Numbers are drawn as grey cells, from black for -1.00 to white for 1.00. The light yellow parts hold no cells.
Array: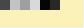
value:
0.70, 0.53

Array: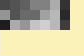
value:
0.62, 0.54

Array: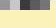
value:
0.56, 0.18

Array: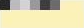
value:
0.65, 0.47

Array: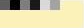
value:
0.70, 0.28

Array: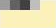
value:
0.49, 0.23

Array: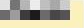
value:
0.85, 0.77
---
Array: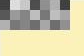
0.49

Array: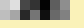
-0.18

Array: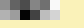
0.48

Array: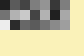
-0.75

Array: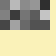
-0.28

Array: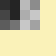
0.36

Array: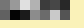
0.58
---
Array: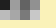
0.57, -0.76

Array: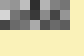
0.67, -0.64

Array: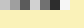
0.93, -0.65

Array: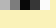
0.97, -0.94

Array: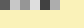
0.74, -0.49

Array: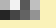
0.90, -0.71

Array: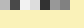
0.90, -0.61

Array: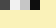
0.89, -0.89

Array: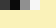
0.93, -0.92
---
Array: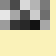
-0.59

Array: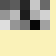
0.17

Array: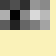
-0.73

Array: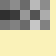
0.01

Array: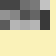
0.42

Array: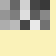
0.46

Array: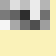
0.32
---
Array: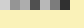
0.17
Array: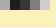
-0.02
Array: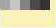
0.03
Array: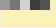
-0.08
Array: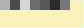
-0.15
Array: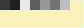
-0.10
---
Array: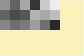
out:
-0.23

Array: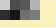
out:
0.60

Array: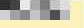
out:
-0.64

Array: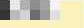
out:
-0.49

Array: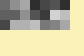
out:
-0.25

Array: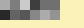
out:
0.34

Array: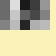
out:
-0.16

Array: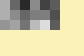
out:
0.37

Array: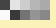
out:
-0.47
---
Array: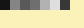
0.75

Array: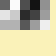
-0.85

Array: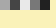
-0.06

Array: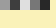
-0.07

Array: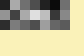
-0.91

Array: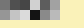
-0.27

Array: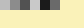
-0.79

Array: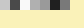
-0.75

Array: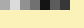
-0.28
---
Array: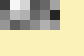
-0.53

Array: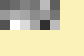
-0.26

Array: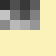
-0.66

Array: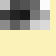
0.52

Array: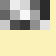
0.03

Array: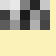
0.73

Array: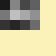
-0.80

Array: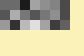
-0.16

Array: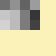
-0.12
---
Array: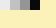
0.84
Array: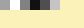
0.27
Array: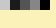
0.57
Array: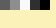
-0.27
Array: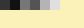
-0.59
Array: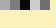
0.34
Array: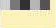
0.62
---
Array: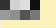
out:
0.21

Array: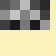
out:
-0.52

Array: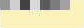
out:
0.17

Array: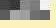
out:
-0.28

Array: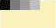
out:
-0.90

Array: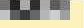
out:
0.52

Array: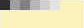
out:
-0.64

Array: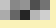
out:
0.34

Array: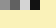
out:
0.13
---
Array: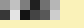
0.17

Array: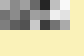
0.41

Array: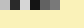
0.50

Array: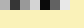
0.40

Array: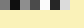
-0.05

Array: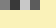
-0.01

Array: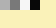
0.39

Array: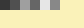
-0.57
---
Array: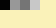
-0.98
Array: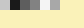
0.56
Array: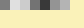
-0.02
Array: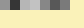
0.16
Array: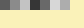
-0.28
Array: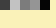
-0.51
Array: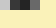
0.57
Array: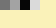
-0.10
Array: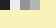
-0.74
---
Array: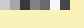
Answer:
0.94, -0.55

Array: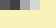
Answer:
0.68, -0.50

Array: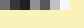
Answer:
0.94, -0.76

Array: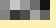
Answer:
0.55, -0.85

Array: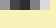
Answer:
0.72, -0.63

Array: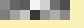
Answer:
0.92, -0.57

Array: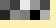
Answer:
0.83, -0.99
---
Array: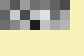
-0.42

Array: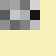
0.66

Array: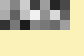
-0.43

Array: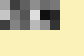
-0.06

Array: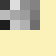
0.03

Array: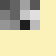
-0.32

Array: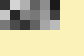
-0.80
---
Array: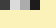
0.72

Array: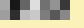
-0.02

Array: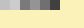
0.16

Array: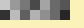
0.12

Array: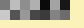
-0.54

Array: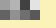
0.14

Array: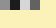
-0.78
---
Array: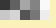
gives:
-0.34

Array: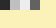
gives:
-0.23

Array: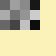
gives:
-0.82

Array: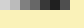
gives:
-0.56

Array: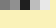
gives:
-0.04

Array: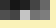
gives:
-0.75

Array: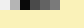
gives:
-0.42

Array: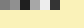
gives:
-0.59

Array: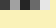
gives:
-0.53
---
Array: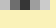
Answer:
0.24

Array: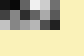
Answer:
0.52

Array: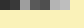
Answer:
0.24

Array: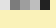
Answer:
0.24

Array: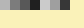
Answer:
0.25

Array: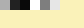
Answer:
0.37

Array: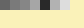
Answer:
0.30

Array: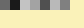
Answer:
0.28
